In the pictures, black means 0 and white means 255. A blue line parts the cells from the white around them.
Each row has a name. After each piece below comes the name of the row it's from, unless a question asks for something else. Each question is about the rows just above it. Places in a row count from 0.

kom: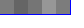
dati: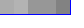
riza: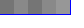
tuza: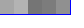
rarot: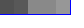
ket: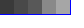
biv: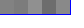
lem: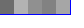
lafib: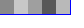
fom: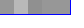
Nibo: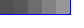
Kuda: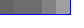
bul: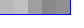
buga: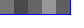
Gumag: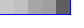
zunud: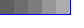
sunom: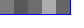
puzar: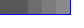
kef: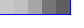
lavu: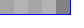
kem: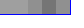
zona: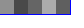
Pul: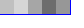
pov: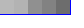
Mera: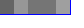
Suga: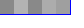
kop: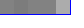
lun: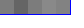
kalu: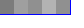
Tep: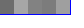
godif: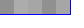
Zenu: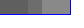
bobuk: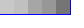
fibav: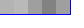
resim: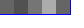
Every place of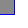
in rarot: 2 3
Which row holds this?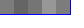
kom

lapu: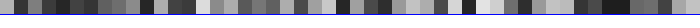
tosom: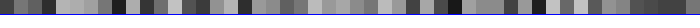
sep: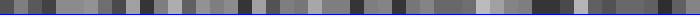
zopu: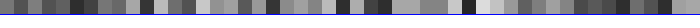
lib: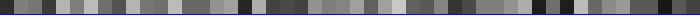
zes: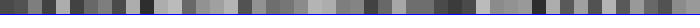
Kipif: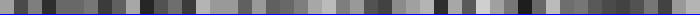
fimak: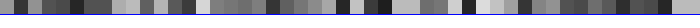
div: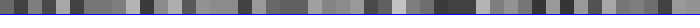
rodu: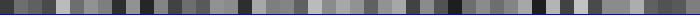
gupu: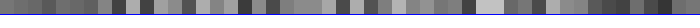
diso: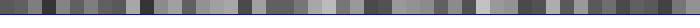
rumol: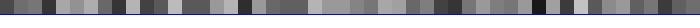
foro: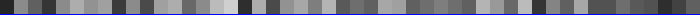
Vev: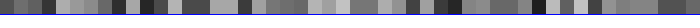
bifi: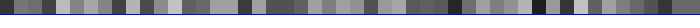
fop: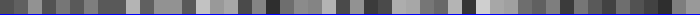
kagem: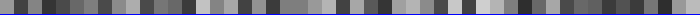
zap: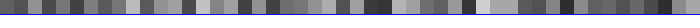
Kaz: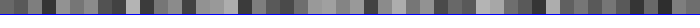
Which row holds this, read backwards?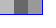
foro
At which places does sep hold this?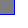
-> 1 11 15 20 23 24 26 37
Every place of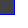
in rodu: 12 29 40

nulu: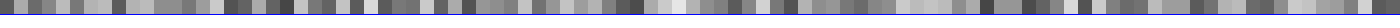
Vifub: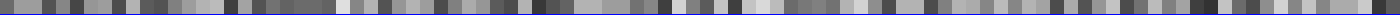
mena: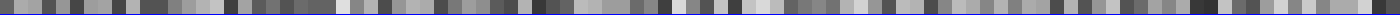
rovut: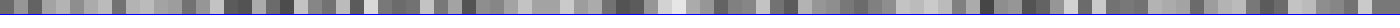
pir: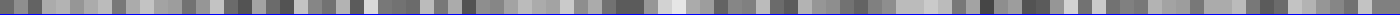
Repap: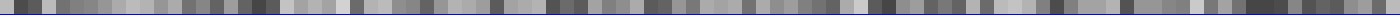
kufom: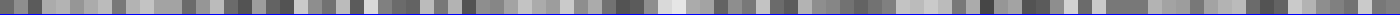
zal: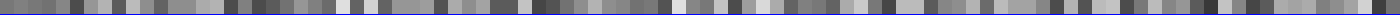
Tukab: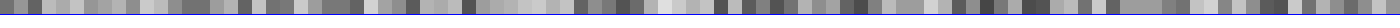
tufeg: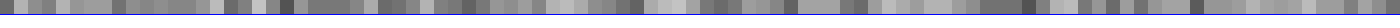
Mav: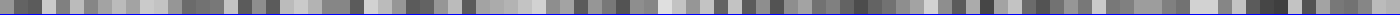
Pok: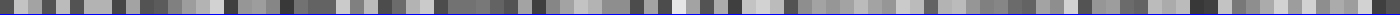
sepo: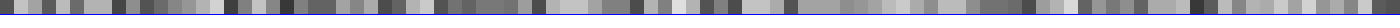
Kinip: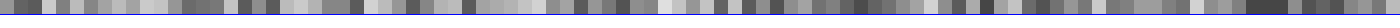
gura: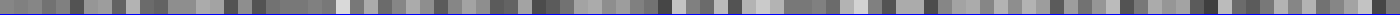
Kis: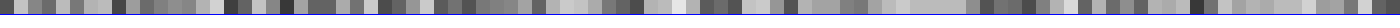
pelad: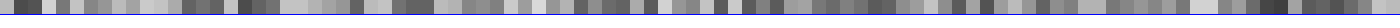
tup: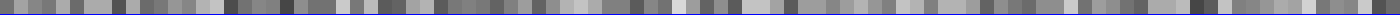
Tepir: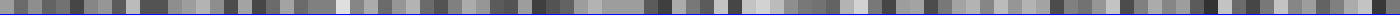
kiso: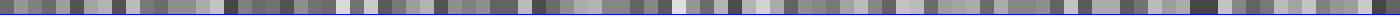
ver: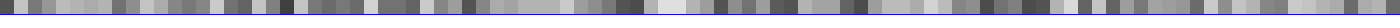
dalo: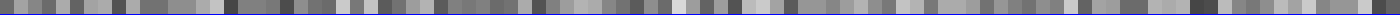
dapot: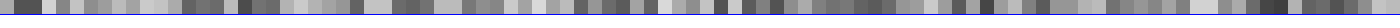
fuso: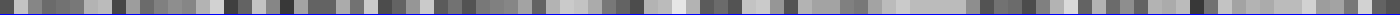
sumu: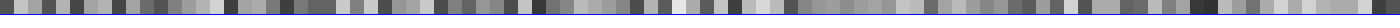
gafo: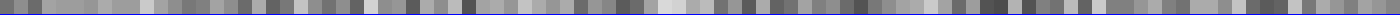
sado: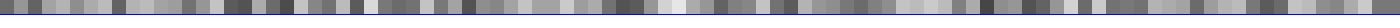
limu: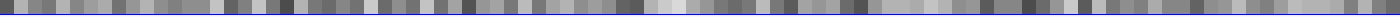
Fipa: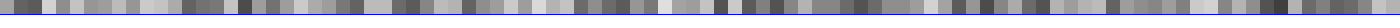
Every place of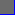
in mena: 21 45 81 88
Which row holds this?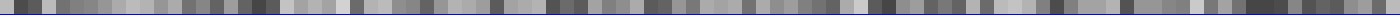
Repap
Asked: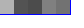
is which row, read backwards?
ver
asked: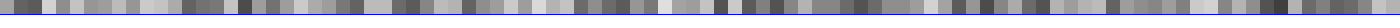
Fipa
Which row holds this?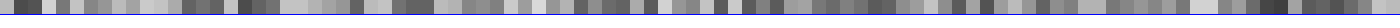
pelad
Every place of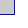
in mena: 93
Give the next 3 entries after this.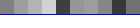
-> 99  99 202

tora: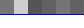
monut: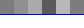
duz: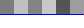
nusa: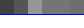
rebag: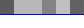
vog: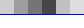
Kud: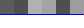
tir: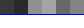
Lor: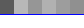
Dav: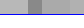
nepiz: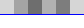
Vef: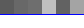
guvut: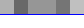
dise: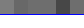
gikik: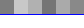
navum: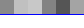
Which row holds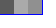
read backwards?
monut
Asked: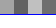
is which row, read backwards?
Vef
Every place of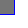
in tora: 0 4
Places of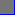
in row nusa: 3 4
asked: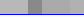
Dav
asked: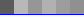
Lor
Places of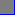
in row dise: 0

